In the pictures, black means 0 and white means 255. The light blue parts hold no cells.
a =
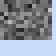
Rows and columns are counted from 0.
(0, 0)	132
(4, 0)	148
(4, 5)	148
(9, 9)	101
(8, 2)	102
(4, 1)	35
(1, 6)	72
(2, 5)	120
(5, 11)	142
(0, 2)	80
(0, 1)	55
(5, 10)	122
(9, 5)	57
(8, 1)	79
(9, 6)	118
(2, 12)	196
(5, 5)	77
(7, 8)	79
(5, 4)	87
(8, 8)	90
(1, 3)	93
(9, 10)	110
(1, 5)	111
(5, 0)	79
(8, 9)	60
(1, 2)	43
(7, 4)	50
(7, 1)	121
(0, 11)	115
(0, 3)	89
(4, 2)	107
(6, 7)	112

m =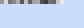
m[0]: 151
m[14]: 199
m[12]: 116
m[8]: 162
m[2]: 119
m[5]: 88

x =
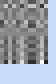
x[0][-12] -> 119
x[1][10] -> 55
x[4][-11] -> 118
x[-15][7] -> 197
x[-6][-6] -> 105
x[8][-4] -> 135
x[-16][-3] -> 144
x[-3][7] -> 80
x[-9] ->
[153, 138, 131, 137, 151, 123, 121, 156, 155, 123, 120, 142]
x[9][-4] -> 96
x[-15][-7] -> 73
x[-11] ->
[75, 178, 124, 174, 89, 126, 192, 95, 105, 181, 124, 164]
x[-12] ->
[154, 118, 144, 121, 145, 155, 125, 149, 143, 129, 156, 123]
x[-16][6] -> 144
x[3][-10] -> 152
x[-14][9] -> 143
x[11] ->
[112, 111, 160, 112, 118, 174, 150, 76, 80, 148, 186, 97]
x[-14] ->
[123, 121, 151, 122, 126, 160, 144, 102, 104, 143, 167, 113]
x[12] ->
[155, 107, 152, 109, 152, 155, 115, 130, 128, 120, 161, 107]
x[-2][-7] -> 165
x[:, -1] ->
[97, 209, 113, 108, 123, 164, 114, 142, 134, 100, 86, 97, 107, 74, 102, 34]
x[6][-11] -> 131
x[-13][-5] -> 129
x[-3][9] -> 130
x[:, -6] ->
[144, 148, 144, 117, 125, 192, 167, 121, 136, 137, 105, 150, 115, 127, 137, 121]
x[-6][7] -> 124
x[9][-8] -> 130
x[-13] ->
[154, 108, 152, 110, 150, 156, 117, 129, 127, 121, 162, 108]
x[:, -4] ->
[87, 198, 104, 127, 143, 105, 79, 155, 135, 96, 119, 80, 128, 81, 97, 47]
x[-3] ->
[135, 86, 172, 89, 136, 187, 127, 80, 81, 130, 203, 74]
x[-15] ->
[136, 198, 95, 193, 138, 73, 148, 197, 198, 143, 55, 209]
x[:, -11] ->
[109, 198, 121, 108, 118, 178, 131, 138, 134, 110, 86, 111, 107, 86, 111, 52]

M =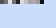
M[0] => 80
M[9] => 154
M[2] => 226

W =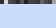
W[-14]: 48
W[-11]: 63
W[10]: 98
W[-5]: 56

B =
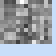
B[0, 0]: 149
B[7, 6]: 187
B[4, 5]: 124
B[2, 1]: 123
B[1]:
[148, 107, 111, 100, 121, 140, 68, 140, 183, 153, 139, 191, 161]
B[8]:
[118, 169, 188, 179, 100, 84, 72, 127, 95, 129, 167, 122, 173]
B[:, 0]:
[149, 148, 167, 163, 163, 136, 152, 167, 118, 115, 169]
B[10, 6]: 96
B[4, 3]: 134
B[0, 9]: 110
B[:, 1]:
[77, 107, 123, 101, 119, 135, 154, 112, 169, 176, 123]
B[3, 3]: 114
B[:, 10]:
[99, 139, 148, 141, 195, 187, 167, 172, 167, 201, 112]
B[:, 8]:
[124, 183, 144, 118, 181, 132, 205, 196, 95, 104, 230]
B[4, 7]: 83
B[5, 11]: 104
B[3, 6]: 188
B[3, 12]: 137
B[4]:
[163, 119, 129, 134, 128, 124, 107, 83, 181, 153, 195, 163, 176]
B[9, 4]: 145
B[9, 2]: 198
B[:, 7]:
[115, 140, 98, 108, 83, 92, 121, 108, 127, 75, 119]
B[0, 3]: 75
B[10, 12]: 128
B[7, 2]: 117

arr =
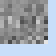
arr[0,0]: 155
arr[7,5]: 118
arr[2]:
[170, 131, 131, 153, 147, 155, 110, 110, 151, 114, 110, 168]
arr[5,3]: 152
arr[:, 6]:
[149, 137, 110, 155, 131, 105, 143, 123, 128, 136, 155]
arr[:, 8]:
[129, 162, 151, 148, 86, 87, 111, 125, 148, 116, 181]
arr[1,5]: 141
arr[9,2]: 127
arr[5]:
[176, 119, 187, 152, 179, 83, 105, 126, 87, 201, 140, 74]
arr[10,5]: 176
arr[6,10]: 152
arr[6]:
[179, 123, 150, 157, 188, 123, 143, 116, 111, 160, 152, 149]
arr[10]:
[120, 157, 74, 147, 109, 176, 155, 121, 181, 93, 133, 228]
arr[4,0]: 163
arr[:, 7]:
[134, 116, 110, 133, 135, 126, 116, 148, 108, 177, 121]
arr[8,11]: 150
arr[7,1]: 138
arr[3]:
[127, 125, 122, 141, 145, 151, 155, 133, 148, 115, 138, 153]
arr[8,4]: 149
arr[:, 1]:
[144, 141, 131, 125, 140, 119, 123, 138, 126, 131, 157]
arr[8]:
[143, 126, 141, 141, 149, 140, 128, 108, 148, 133, 129, 150]
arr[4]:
[163, 140, 197, 150, 149, 101, 131, 135, 86, 168, 154, 104]
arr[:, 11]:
[143, 165, 168, 153, 104, 74, 149, 102, 150, 58, 228]

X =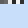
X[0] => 94
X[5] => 48
